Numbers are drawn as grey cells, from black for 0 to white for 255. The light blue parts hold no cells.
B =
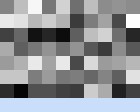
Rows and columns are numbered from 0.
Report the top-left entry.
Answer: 132
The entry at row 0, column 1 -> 190
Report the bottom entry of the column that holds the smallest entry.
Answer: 5
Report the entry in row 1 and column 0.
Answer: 233
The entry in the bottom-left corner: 44
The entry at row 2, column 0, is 65
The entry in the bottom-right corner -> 65
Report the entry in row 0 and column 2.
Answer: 247
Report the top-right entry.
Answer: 140
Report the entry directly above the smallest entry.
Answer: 198
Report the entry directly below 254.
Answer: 38
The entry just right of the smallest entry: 81
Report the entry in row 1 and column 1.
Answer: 225
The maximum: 254
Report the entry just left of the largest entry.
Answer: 73

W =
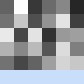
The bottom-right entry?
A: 199
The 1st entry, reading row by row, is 99
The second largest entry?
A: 233
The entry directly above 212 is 220
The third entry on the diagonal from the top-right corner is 50
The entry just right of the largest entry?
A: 56
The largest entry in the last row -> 212
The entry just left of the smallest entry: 135
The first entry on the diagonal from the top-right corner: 38

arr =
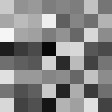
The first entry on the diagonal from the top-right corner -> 117
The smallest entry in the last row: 21
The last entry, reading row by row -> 66
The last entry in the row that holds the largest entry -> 140
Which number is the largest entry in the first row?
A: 202
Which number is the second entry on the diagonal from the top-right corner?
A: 111
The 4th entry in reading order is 125
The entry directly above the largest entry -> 166
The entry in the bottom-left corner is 216
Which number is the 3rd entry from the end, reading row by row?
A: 160
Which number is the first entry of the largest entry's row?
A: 245
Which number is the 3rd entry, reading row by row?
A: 153
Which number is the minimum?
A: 8
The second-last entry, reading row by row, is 224
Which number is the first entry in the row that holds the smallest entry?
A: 29

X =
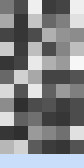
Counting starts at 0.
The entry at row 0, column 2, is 239
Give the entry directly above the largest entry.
190
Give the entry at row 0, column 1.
76
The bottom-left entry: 183
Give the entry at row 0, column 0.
120
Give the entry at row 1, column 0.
168
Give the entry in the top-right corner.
239
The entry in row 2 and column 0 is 68
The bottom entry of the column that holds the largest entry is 83
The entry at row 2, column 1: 54

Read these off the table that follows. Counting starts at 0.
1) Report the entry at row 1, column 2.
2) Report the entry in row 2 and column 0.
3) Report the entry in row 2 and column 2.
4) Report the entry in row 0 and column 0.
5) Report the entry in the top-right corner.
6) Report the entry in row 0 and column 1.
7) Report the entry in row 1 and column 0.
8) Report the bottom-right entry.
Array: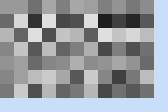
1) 50
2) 182
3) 223
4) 153
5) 140
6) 153
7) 106
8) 112

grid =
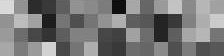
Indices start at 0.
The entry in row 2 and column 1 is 109
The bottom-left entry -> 167
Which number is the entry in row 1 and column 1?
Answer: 188
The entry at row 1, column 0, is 146
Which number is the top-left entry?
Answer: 217
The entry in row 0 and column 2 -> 44
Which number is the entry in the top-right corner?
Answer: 161
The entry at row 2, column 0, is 154
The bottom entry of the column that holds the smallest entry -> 57
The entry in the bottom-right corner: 87
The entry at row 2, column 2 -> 71
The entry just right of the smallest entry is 167
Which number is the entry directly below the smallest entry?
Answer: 174
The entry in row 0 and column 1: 146

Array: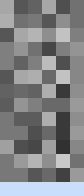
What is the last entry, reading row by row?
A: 154
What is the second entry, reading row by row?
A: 86
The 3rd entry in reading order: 98
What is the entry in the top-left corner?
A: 167
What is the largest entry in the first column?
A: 174
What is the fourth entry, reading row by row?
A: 167
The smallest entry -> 49
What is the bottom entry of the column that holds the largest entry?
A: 65
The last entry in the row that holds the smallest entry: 135
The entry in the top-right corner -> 113
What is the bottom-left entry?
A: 120
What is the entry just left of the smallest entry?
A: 160
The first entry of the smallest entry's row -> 160
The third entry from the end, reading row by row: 105
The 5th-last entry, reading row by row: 120
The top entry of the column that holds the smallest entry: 79
